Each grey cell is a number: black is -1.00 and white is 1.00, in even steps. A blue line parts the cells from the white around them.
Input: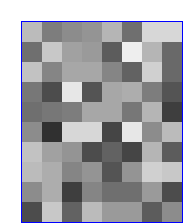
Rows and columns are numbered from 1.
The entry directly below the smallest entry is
0.26
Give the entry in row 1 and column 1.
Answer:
0.47
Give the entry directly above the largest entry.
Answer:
-0.13
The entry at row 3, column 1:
0.52
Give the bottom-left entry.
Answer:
-0.40
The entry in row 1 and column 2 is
-0.02
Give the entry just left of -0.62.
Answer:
0.10
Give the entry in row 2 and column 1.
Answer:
-0.13
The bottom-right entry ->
0.10
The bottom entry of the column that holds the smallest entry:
0.57
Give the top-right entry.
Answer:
0.69
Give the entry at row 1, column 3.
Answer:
0.10
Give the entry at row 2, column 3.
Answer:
0.26
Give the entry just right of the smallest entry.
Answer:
0.69
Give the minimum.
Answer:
-0.62
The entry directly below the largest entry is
-0.23

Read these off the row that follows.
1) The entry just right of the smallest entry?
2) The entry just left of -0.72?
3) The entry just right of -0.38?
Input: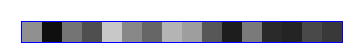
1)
-0.09
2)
-0.67
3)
0.57

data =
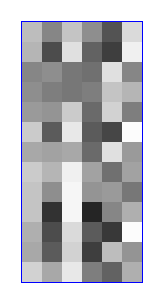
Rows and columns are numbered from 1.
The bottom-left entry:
0.65
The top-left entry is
0.48
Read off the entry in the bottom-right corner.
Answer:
0.37
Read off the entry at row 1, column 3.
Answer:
0.54
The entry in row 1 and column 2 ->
0.05
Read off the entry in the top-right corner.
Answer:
0.71
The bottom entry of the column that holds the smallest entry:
-0.01
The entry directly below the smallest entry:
-0.29
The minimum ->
-0.71
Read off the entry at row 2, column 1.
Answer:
0.42
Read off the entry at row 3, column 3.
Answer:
-0.07
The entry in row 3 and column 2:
0.11
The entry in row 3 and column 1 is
0.05
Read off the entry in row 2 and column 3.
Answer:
0.76

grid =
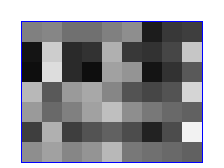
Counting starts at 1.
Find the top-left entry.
0.00
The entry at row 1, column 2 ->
0.05
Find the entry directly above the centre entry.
0.26
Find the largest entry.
0.90
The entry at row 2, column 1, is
-0.84
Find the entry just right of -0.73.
-0.40
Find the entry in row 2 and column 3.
-0.67
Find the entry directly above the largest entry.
-0.24
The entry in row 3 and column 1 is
-0.89
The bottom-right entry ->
-0.24
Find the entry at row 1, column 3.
-0.12
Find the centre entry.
0.05
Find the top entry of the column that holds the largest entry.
-0.51
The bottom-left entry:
0.11
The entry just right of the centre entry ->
-0.35

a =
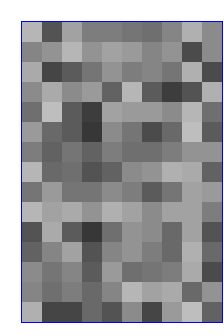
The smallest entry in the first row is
-0.35
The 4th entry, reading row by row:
-0.02
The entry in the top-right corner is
0.09
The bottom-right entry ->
-0.23
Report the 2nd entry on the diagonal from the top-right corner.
-0.41
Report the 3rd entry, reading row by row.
0.27
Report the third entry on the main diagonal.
-0.29
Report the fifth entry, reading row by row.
-0.02
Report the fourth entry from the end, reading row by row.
-0.46
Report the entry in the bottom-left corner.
0.38
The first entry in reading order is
0.43
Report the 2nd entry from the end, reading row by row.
0.49
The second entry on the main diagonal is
0.15

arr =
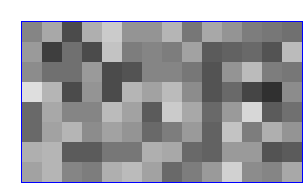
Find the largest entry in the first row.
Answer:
0.59
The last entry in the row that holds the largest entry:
0.10
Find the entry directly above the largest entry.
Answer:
0.10
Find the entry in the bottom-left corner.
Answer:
0.27
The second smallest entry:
-0.51
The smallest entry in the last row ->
-0.18
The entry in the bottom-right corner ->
0.32
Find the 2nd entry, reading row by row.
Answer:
0.32
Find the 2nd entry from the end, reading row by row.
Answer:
0.04
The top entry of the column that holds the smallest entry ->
-0.07
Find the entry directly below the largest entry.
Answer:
-0.18
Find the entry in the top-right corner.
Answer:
-0.12
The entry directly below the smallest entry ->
-0.29
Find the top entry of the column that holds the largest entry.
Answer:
0.04
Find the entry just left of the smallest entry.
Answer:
-0.46
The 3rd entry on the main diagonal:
-0.12
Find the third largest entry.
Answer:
0.64
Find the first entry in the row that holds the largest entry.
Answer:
0.74
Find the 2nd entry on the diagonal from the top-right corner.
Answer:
-0.35
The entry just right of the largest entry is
0.42
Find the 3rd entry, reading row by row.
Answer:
-0.41
